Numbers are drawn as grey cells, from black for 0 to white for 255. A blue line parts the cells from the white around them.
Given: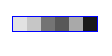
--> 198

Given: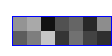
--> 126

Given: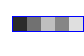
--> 113

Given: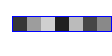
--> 157

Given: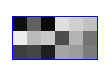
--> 69

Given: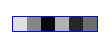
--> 134

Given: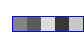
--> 92
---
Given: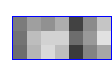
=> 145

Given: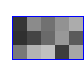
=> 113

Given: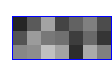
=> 163

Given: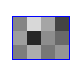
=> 165

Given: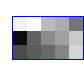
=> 186

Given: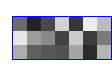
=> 74

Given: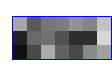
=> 119
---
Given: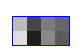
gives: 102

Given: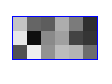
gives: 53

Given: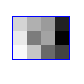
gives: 4

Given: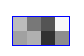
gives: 247

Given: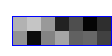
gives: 46

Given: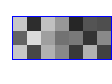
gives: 137
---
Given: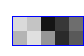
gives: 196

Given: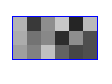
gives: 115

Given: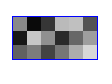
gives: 199

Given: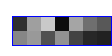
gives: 159

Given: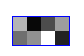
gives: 8

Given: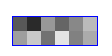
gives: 42
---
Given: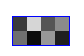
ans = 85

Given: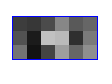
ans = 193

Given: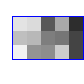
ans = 126

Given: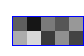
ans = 122

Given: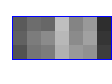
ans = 139

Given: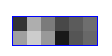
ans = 123

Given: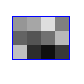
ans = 113
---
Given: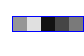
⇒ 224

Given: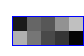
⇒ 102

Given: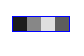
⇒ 135

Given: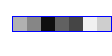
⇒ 134

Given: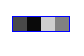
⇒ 10

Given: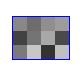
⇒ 109

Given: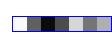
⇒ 96

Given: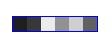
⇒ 56
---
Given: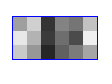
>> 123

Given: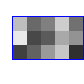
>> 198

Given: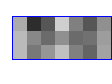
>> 100

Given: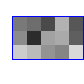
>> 133

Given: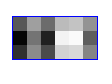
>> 216

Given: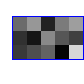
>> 5

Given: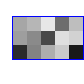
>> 202
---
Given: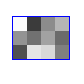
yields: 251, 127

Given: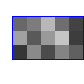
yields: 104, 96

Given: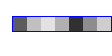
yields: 92, 206

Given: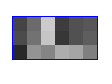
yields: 68, 127

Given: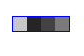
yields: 199, 122

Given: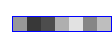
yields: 152, 190

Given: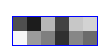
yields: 79, 107

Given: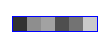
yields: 50, 202
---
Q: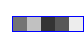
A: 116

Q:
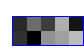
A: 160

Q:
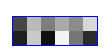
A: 201

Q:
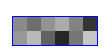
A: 172

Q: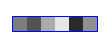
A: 143

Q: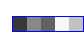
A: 135

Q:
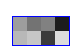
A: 184

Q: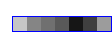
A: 133
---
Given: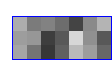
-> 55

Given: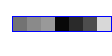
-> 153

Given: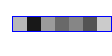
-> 155

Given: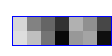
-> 116

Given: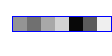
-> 168

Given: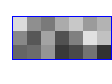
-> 149

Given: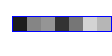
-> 149
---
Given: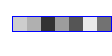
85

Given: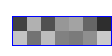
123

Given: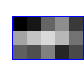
128

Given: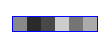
204

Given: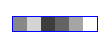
100

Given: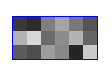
135
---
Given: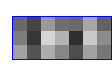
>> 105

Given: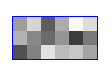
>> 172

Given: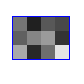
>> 32

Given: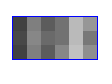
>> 114

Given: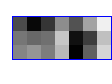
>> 82

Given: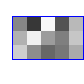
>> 247

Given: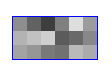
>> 128
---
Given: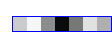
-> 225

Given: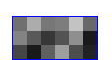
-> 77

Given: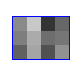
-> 81

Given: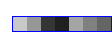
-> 128

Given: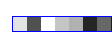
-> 37

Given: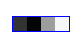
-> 157

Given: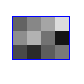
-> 93

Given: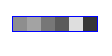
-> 222

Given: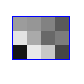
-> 199

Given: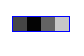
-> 99
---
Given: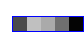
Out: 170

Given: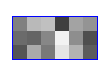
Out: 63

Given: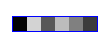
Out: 188

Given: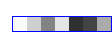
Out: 48

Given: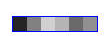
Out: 180

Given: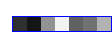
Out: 97
